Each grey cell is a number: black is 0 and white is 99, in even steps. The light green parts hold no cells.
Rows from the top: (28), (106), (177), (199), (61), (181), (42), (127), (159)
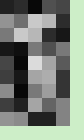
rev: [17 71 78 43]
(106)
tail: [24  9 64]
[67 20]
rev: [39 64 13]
(127)
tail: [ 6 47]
[31 47]
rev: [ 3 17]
(28)
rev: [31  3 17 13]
(28)

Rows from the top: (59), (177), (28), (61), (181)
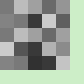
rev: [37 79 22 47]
(177)
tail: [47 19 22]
[76]
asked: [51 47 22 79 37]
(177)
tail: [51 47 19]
[22 76]
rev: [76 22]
(181)

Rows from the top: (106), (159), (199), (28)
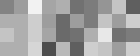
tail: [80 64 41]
[44 68 90 44 48]
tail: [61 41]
[61 48 76 61 80]
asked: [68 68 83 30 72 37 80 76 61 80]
(28)
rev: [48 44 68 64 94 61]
(106)
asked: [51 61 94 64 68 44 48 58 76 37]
(106)
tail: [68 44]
[48 58 76 37]

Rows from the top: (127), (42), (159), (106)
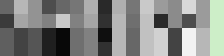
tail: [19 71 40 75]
[81 26 94 71]
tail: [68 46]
[78 60 54 84 60]

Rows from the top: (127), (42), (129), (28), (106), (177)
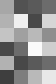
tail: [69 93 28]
[83]
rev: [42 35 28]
(106)
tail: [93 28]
[83]
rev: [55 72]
(129)
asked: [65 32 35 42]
(127)

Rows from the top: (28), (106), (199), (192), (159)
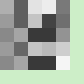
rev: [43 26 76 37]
(106)
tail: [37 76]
[26 43]
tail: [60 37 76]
[26 43]

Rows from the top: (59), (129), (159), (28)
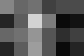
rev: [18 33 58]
(159)
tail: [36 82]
[48  4  7]
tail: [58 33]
[18 25]

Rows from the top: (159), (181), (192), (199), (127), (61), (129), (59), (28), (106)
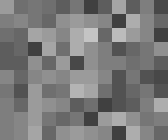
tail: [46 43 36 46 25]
[36 64 36 49 28]
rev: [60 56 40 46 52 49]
(181)
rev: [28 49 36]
(159)
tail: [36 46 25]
[36 64 36 49 28]

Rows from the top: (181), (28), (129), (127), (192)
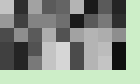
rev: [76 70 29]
(192)
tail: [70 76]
[6]
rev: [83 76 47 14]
(192)
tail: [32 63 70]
[67 55]
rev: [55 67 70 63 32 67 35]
(129)
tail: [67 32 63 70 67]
[55]

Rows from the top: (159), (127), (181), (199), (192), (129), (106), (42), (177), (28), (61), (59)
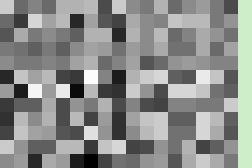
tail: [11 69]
[79 83 37 33 91 76 33]
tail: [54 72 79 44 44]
[83 66 33]
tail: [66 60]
[11  0 26 44 41 57 60 33 66 79 66 47]
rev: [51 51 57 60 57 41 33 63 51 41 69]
(192)
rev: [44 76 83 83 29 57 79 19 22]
(106)
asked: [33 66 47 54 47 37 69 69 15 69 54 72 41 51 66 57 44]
(181)

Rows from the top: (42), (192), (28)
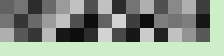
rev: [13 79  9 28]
(28)
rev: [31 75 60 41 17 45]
(42)

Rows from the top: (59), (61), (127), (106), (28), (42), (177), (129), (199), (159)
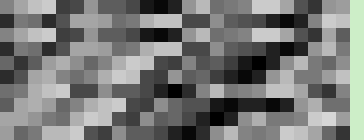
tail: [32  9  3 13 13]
[ 3 13 58 68 43 43]
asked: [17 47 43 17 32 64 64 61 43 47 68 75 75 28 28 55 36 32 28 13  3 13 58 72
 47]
(106)
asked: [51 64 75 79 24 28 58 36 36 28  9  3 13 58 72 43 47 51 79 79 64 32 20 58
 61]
(59)
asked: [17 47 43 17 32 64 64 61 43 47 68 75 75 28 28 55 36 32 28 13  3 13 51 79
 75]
(61)

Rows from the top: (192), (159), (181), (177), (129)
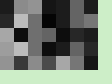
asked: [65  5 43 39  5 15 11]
(181)
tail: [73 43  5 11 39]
[15]
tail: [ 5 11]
[39 15]
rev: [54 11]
(192)
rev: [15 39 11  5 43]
(177)
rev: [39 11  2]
(159)
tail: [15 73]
[43  2 11 39 46]

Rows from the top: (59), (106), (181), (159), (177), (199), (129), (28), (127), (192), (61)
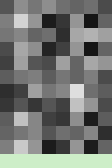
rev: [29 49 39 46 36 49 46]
(199)
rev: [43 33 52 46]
(192)
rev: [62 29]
(177)

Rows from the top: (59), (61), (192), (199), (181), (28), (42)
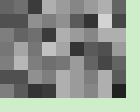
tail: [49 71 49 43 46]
[60 39 27 39]
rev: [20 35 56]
(61)
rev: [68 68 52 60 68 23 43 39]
(192)
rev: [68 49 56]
(28)

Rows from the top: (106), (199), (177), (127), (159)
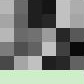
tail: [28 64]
[75 12 15 38]
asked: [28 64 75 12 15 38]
(159)
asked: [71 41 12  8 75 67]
(106)
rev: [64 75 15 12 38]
(199)

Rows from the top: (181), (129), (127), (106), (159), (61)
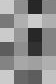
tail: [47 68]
[79 68]
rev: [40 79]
(61)
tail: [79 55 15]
[51]
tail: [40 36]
[75]
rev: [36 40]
(61)
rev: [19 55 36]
(106)
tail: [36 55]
[19 51]

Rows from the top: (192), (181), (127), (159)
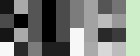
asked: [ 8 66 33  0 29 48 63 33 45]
(192)
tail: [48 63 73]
[59]
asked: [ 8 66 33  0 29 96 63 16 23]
(127)
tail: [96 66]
[84 73]

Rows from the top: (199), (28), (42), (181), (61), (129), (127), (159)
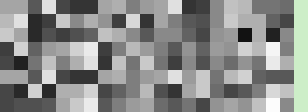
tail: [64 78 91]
[34 49 60 64 42 34 45 27 57 64 57 75 98 53]
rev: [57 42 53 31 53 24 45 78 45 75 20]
(61)
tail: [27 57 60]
[ 7 68 13 53]
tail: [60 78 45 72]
[81 38 34 34]
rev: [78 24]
(28)

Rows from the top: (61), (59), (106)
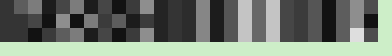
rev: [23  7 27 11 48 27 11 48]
(61)
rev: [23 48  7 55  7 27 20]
(59)
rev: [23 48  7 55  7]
(59)
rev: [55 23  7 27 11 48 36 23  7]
(106)

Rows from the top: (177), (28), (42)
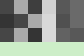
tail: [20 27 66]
[84 31 41]
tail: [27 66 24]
[81 34 41]
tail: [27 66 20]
[84 38 34]
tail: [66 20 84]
[38 34]
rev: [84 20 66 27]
(42)

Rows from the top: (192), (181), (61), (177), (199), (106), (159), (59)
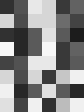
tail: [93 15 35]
[87 35 15]
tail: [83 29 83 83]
[42 26]
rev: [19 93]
(59)
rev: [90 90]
(199)
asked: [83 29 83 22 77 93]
(106)
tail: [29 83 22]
[77 93]

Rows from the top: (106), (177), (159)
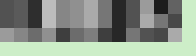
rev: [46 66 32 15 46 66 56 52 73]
(177)
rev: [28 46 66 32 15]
(177)

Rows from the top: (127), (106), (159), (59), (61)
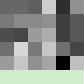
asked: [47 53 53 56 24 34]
(106)
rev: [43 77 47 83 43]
(59)

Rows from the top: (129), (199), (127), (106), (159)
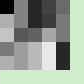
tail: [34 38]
[65 47]
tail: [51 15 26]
[41]
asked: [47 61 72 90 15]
(106)
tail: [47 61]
[72 90 15]
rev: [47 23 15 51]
(199)
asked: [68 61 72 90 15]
(159)
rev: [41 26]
(129)

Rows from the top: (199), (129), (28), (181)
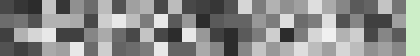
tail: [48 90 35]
[59 17 35 39 39 59 48 86 42 48 86 32 52 25 25 62]
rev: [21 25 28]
(199)
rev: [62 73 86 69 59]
(181)
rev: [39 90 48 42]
(181)
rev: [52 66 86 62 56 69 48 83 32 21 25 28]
(199)
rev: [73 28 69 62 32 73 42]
(199)
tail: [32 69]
[69 66 28 80 90 73 48 90 35 59 17 35 39 39 59 48 86 42 48 86 32 52 25 25
 62]

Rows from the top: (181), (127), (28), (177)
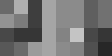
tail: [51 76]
[28 21]
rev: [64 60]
(177)
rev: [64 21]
(28)
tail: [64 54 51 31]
[15]
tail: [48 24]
[64 54 54 37 44]

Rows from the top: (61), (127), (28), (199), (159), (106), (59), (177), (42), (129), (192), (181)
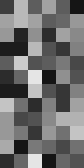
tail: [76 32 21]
[50]
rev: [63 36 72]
(61)
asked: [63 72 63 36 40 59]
(127)

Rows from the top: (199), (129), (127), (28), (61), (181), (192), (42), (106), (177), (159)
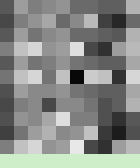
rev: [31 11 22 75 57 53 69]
(177)
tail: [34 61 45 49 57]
[45 41 37 37 65]
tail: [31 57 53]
[65 86 49 49 31 19 34]
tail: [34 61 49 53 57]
[41 41 37 37 69]
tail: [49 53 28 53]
[53 45 31 37 69]

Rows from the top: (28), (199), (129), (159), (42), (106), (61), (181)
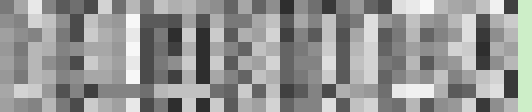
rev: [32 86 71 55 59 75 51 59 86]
(199)
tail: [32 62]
[32 68 47 47 65 75 35 65 51 75 39 47 86 59 51 75 59 55 71 86 32 68 79]
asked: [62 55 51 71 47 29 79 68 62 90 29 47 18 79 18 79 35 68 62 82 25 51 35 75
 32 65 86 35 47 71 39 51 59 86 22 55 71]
(129)
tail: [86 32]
[68 79]

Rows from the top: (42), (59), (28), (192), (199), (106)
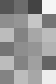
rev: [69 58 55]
(192)
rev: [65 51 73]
(28)
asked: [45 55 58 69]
(192)
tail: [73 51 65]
[73]

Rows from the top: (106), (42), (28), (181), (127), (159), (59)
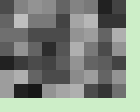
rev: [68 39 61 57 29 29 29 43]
(28)
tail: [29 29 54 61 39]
[57]
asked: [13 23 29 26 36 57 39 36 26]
(127)
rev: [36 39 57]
(127)
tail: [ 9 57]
[64 68 29 20 43]

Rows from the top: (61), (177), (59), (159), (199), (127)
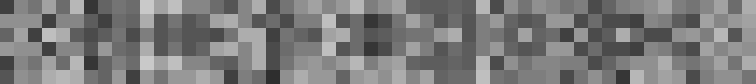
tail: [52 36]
[25 42 39 67 33 45 33 39 63 67 52 33 42 29 49 49 74 33 42 21 29 45 63 49
 33 42 33 49 59 39 33 36 59 59 29 42 29 29 25 52 49 36 29 63 52 59 63]
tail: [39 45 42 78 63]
[74 52 52 42 33 52 67 29 45 56 63 52 59 71 49 56 63 39 36 36 39 36 71 29
 56 45 56 52 45 49 29 39 49 52 56 63 49 45 52 63 42 67]
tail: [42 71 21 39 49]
[42 78 63 74 52 52 39 36 52 67 29 45 56 59 52 59 71 49 59 63 39 36 36 39
 36 71 29 56 45 52 52 49 49 29 39 49 56 56 67 49 45 52 63 45 67]
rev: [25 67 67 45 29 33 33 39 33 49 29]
(59)

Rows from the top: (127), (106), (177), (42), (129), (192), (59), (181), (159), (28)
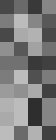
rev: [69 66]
(177)
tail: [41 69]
[25]

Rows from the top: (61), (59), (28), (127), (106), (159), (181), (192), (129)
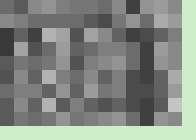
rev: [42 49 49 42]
(127)
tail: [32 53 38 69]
[49 42 53 38 49 29 25 38 66]
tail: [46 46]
[42 53 25 57 60 53]
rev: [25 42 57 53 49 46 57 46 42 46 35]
(129)
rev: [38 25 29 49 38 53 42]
(159)
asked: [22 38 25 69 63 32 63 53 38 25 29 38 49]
(28)

